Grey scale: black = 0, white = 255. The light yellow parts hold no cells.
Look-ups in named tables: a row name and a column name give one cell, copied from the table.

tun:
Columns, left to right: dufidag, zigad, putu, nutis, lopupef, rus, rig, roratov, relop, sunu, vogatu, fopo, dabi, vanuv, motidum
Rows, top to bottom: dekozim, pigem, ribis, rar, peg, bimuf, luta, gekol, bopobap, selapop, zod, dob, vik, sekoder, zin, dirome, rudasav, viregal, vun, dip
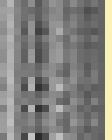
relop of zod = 116
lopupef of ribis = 124
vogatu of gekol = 131
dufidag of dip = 121
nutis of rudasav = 114
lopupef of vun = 120
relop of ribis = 137
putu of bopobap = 132
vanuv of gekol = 106
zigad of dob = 187
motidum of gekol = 100
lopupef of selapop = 121
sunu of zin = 96
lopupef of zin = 117
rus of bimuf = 95
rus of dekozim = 90
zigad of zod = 182
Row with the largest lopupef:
dip

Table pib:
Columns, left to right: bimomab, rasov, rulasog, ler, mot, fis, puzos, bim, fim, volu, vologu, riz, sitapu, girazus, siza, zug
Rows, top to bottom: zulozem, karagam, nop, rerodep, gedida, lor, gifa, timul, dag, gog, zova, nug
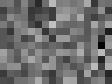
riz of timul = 172
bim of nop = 62
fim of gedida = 88
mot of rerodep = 75
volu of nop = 162
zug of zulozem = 110
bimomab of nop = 85
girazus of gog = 187
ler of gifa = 112
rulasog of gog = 144

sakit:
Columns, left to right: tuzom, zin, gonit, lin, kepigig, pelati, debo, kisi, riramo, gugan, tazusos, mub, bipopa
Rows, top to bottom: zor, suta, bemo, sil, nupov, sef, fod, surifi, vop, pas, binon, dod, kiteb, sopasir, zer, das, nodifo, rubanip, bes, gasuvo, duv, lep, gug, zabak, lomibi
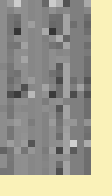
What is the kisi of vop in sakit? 142
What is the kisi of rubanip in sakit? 155
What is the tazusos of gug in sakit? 127
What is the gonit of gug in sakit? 142
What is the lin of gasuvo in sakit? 146
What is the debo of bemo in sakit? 131
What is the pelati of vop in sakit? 138

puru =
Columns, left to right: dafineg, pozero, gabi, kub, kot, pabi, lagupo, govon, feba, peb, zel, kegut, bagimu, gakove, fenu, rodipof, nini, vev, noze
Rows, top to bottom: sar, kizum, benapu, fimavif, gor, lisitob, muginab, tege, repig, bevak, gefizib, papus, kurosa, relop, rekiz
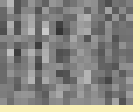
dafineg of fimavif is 88
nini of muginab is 97
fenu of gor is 96
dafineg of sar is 144
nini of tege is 101
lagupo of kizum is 153
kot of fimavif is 170
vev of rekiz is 82
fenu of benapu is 122
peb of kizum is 135
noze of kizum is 104
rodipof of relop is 91
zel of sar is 116
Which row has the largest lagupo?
gor

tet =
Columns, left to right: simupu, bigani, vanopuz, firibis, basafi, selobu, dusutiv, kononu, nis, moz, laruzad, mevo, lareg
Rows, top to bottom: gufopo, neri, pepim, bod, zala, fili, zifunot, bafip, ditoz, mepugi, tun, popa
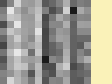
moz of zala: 147
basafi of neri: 167
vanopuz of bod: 229
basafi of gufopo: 154
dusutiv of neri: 128
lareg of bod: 158
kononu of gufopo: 104
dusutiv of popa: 84

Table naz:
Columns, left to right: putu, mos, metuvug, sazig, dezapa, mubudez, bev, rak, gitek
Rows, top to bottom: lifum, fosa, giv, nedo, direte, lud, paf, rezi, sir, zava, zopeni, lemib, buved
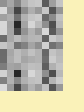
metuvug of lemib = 136
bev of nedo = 142
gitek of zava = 195
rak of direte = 90
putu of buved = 218
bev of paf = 209
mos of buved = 155
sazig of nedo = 164
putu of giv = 160
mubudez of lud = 183
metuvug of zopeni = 40
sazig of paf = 130
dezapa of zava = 191

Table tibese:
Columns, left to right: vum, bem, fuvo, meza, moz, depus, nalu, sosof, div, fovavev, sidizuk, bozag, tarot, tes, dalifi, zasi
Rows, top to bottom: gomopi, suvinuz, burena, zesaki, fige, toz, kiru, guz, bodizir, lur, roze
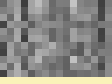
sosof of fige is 101
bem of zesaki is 152
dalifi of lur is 72
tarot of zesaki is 119
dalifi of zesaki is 122
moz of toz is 162
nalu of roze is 138
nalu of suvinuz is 146
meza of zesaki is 138

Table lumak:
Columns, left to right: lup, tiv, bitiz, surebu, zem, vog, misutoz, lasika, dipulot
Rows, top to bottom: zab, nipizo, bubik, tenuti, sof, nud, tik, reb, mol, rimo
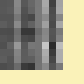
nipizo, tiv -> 92
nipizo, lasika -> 76
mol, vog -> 114
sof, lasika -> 85
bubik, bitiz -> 119
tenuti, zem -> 98
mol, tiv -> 84
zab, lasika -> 65
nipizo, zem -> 99
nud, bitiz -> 115
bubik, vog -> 121
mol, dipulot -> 172
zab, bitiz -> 136

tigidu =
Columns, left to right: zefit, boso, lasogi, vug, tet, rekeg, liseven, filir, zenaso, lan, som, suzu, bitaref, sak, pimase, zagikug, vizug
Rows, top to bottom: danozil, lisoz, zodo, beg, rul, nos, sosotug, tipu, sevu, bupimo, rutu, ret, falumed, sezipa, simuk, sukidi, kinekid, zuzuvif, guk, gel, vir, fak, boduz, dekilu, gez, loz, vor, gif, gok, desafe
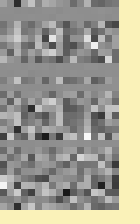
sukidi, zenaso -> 175
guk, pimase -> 99
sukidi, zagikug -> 193
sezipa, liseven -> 133
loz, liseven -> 74
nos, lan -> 91
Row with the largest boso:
gel

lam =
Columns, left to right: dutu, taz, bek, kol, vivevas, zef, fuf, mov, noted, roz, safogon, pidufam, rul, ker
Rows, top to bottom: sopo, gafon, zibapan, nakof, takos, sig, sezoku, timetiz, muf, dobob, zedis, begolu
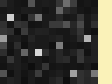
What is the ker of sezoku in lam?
33
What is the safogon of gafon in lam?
34
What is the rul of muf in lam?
31
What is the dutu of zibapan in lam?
28
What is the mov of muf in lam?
25
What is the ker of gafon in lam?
25
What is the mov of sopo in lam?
27
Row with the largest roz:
sopo

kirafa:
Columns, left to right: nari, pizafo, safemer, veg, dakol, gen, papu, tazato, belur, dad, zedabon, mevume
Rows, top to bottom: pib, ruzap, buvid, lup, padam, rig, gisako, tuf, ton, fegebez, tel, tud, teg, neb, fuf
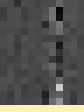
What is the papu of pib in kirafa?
74
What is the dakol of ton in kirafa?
69
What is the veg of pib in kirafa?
76
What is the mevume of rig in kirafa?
68
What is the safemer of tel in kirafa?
66
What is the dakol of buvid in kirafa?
74
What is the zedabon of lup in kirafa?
81
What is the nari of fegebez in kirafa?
68
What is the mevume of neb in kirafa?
74
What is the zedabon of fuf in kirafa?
55
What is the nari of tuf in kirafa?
66
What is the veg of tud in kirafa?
78
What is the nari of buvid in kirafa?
62
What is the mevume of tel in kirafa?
73

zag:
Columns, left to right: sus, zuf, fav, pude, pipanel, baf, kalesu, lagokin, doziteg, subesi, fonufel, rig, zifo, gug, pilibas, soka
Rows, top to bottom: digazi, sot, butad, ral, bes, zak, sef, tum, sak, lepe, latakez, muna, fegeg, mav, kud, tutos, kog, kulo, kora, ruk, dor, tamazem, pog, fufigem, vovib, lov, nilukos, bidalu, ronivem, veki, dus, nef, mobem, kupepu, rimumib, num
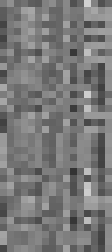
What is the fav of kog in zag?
103
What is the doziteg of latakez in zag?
102
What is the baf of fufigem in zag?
135
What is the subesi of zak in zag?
161
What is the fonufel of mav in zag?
76
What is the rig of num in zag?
119
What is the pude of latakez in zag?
144
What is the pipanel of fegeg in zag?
127
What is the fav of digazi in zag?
104
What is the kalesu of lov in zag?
92
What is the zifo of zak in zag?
77
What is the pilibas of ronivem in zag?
146

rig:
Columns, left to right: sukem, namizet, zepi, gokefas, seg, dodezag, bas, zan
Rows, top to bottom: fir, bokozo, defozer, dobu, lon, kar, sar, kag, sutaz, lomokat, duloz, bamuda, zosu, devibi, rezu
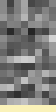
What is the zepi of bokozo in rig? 126
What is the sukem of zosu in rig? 177
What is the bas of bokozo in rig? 131
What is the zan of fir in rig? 130
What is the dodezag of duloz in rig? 138
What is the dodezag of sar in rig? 106
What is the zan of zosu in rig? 135
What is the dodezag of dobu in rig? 145
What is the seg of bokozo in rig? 110
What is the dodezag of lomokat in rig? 107
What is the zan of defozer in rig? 115
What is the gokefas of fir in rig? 165
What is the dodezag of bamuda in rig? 145
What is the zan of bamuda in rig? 74
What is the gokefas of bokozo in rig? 163
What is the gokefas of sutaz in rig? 206
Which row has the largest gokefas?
sutaz

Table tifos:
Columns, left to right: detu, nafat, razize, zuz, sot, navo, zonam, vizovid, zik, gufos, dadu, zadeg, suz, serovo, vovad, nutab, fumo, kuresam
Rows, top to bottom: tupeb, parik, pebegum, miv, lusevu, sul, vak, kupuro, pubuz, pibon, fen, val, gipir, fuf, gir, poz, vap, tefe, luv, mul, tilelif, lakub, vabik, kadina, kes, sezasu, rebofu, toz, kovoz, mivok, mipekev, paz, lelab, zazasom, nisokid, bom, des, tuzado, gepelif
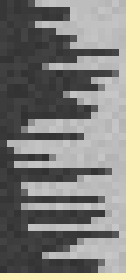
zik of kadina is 192
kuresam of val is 194
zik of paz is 58
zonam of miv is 193
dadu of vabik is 183
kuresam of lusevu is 186
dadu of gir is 63
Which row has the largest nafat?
tilelif

